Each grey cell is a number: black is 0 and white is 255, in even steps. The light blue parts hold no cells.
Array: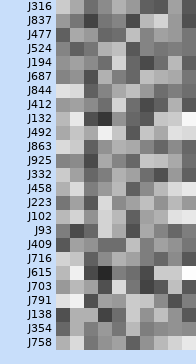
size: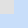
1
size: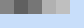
5
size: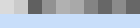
10

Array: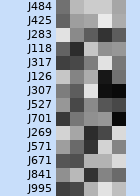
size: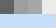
4
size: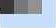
3
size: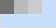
3
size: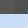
2
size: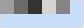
5
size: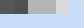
5
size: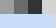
4

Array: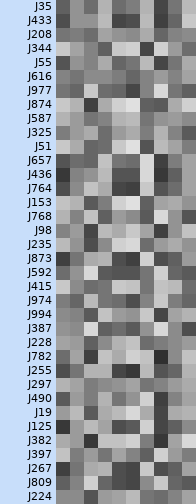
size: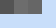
3
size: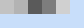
5
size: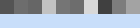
10
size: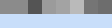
8

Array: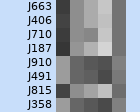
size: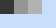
3
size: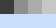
4
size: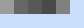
5
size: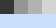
4
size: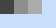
3
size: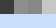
4

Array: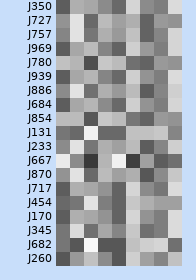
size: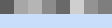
8
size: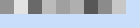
9
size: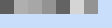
7
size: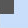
1
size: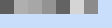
7
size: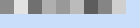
9
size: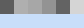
6

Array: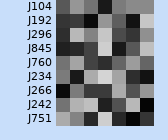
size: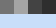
4
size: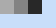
3
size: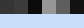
6
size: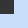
1

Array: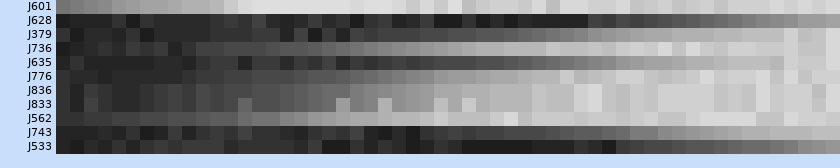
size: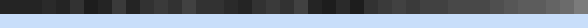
42
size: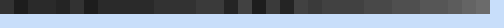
35
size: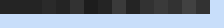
15
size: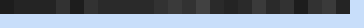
25

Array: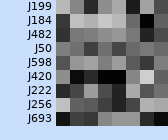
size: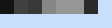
7
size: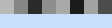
8
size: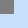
1
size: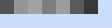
7

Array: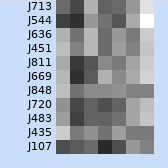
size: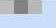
3
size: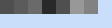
7
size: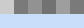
6

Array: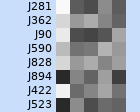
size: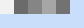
5
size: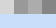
4

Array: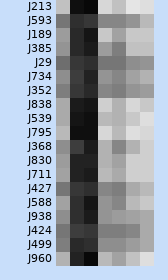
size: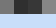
4
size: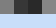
4
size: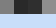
4
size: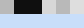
6
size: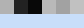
6
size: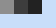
3

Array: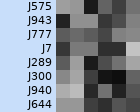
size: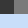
2
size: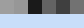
6
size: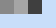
3
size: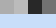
4
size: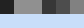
6
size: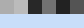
6
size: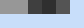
5

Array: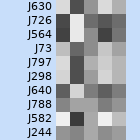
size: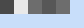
5
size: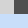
2
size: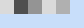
5
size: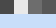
4

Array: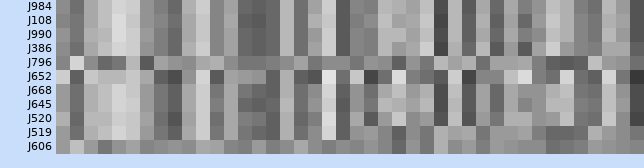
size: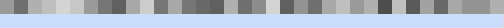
36
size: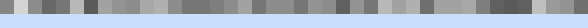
42
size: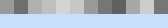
12
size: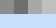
4
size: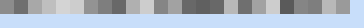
25

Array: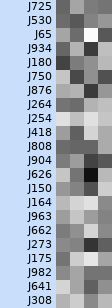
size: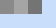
3
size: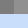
2
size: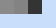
3

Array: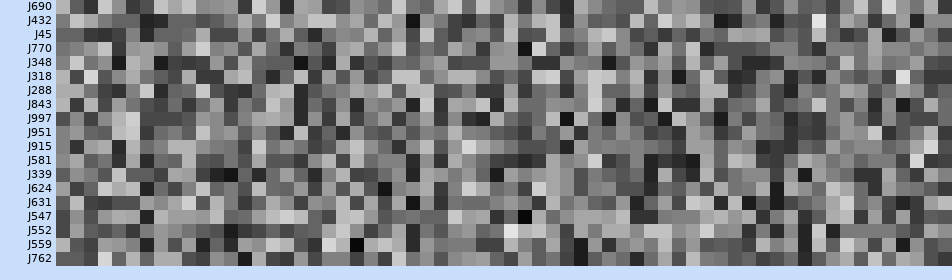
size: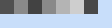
7
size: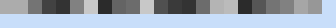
23
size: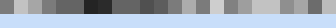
24
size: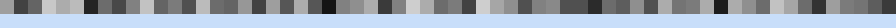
64

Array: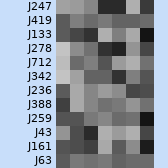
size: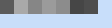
7
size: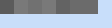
7
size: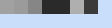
7

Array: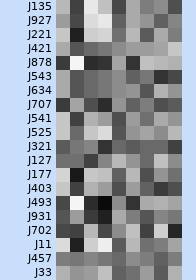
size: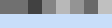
8
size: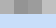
4
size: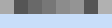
8
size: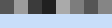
8
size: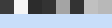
8
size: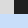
2

